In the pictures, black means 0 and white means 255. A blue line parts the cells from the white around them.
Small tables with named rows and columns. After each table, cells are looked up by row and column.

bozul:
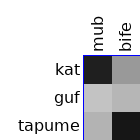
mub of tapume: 179
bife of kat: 153
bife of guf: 182
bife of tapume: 22
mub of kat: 31
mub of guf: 195

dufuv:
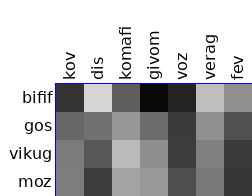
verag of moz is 121
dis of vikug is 87
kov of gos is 103
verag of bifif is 190
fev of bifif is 144
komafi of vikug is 186
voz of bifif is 36
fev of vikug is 59
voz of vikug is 61
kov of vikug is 123
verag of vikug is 127

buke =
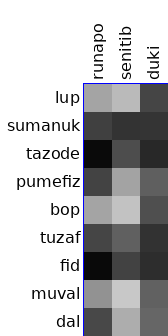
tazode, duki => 40
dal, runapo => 72
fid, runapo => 9
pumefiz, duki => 95
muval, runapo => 146
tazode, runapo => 10
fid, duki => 45
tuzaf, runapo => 69
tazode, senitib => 77
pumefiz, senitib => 163
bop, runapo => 164
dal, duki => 102
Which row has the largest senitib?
muval

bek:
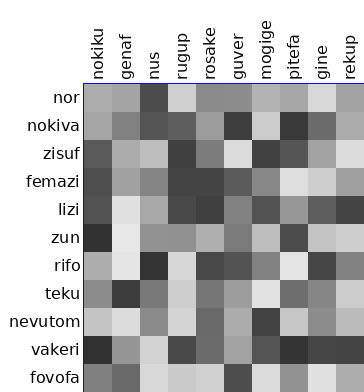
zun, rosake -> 175
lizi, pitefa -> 151
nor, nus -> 76
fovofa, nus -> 216
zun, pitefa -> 76
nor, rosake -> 138
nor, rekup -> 163
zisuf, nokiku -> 89
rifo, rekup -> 130
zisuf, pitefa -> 85
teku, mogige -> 226
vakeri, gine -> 70
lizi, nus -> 168
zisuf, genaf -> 172
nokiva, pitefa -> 57
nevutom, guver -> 172
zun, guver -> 122
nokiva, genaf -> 129
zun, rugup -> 144
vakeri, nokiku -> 49

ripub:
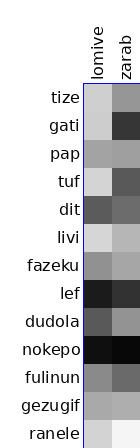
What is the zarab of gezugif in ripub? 174
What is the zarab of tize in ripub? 150
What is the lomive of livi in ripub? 214
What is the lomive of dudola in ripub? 89
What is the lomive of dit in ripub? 91
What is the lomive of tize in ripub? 207
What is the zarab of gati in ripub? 54
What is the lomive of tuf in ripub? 212

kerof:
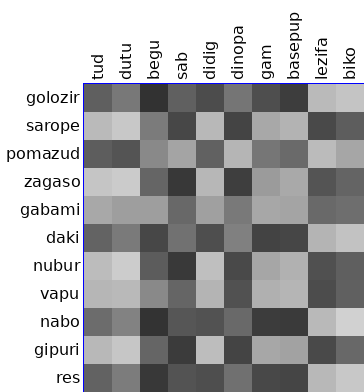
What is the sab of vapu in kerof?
101
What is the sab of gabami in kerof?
104
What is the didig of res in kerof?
78
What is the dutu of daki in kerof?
122
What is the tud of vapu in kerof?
182
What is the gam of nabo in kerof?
60
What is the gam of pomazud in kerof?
118
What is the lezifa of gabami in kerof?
105
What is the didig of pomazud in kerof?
97
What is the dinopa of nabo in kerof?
105
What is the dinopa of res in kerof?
112
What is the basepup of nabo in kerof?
58
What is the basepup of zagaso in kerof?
169
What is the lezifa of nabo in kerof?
185
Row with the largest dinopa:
pomazud

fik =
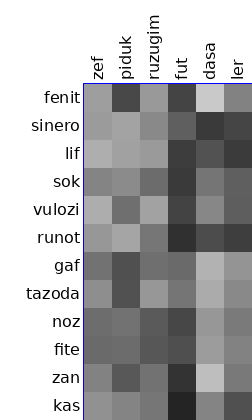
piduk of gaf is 80
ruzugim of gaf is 111
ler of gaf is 148
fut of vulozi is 67
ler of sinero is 69
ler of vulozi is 94
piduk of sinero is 163
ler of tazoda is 137
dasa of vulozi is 135
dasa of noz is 151
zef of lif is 174
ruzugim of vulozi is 162
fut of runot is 48
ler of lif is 59
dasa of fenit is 201
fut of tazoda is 117
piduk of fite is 108
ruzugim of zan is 114
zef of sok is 132

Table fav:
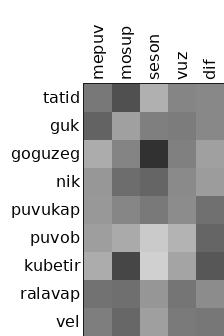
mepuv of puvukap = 152
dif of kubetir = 87
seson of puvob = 202
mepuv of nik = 151
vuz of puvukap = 140
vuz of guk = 124
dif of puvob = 101
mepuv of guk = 99
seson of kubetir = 208
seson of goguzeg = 49
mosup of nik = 109
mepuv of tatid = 120
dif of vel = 119
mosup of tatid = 80
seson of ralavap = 150
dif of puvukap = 112
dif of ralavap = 140
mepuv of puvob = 158
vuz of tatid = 133
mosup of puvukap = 134

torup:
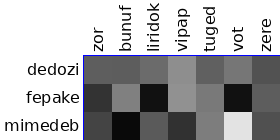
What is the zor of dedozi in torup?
94
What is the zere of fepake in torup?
93
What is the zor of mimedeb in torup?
68
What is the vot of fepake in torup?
17
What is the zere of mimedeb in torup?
80
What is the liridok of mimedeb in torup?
90
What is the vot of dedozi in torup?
118
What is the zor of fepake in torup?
51
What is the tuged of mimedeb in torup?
125
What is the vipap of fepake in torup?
145
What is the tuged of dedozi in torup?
96
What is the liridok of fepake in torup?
17
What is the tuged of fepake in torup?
121

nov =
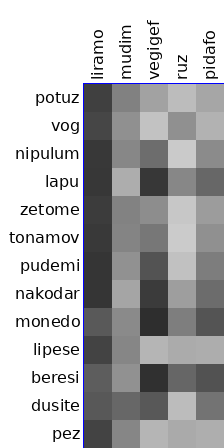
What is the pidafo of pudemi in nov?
125
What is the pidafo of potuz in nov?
166
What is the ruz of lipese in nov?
171
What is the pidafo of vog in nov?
178
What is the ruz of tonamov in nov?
203
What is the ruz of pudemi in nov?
193
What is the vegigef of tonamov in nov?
119
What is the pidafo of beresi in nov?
82
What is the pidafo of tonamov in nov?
144
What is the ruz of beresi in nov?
102
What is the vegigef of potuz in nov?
162
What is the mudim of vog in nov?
144
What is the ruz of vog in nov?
144
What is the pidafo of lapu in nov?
103
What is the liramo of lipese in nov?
67
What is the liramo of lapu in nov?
55
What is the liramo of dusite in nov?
88

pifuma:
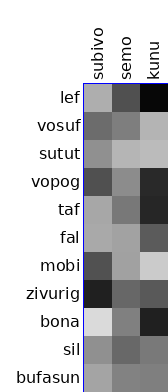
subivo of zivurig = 32
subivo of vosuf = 108
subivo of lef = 174
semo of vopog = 140
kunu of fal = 91
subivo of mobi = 81
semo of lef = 80
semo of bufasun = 130
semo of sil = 104
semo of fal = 162
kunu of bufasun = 127
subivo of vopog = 80
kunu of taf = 38

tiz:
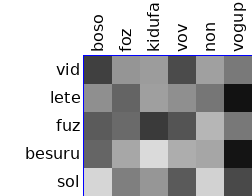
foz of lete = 100
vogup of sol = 73
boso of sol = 214
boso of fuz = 91
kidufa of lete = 159
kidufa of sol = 150
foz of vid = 149
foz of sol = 127
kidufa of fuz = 58
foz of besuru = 167
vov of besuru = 173
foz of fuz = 106
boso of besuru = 101
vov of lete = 143
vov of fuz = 84
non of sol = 210
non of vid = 160
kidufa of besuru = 218
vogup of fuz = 120
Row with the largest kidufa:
besuru

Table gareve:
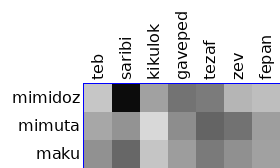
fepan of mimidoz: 190
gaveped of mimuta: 141
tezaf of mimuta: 100
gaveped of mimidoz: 115
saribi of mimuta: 147
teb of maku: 145
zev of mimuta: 114
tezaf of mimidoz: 123
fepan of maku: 161

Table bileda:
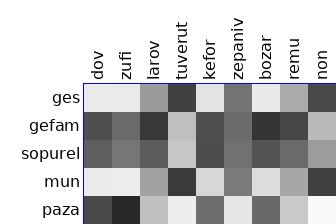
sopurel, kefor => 77
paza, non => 250
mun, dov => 235
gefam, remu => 72
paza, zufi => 40
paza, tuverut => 238
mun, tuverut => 59
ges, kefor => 227
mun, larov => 162
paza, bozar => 105
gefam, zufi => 106
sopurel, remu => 106
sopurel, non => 156
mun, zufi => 237
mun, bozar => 221
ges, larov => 155
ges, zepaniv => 115
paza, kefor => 110
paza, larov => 192

